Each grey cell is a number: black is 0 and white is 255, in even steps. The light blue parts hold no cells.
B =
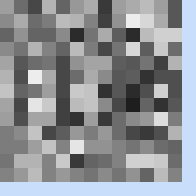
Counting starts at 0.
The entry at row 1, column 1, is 171
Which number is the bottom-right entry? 130
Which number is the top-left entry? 158
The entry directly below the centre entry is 195
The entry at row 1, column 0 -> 138
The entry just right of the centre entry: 50
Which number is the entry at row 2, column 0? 100
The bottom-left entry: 130
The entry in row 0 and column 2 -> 71
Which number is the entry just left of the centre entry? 201
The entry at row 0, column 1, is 108
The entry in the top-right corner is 87
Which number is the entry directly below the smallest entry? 138
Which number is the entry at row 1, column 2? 108
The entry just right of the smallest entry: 100
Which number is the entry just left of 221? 152
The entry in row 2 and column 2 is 100
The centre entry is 195
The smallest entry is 30
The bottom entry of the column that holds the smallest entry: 146

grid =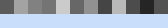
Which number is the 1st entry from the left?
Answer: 91
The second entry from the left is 163
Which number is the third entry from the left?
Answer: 129
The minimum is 37

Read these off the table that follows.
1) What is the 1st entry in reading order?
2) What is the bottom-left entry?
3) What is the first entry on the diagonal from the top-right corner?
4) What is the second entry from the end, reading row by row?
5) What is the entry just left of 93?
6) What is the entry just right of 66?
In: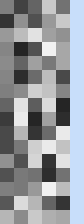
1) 127
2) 182
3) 114
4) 175
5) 226
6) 100

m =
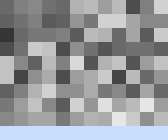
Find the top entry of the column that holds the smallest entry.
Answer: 105
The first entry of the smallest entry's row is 53
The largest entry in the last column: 209
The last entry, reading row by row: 186
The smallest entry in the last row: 120
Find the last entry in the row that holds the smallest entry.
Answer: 202
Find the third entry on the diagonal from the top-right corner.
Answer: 165
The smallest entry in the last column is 97
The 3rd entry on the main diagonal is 120
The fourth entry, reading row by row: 113
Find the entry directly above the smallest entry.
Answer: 97
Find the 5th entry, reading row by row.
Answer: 105
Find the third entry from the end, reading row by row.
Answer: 202
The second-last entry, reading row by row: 143
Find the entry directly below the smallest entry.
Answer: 77
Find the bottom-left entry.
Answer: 136
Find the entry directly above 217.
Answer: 143
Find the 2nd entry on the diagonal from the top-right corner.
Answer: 136
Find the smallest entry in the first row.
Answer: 77
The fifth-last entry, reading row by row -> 171
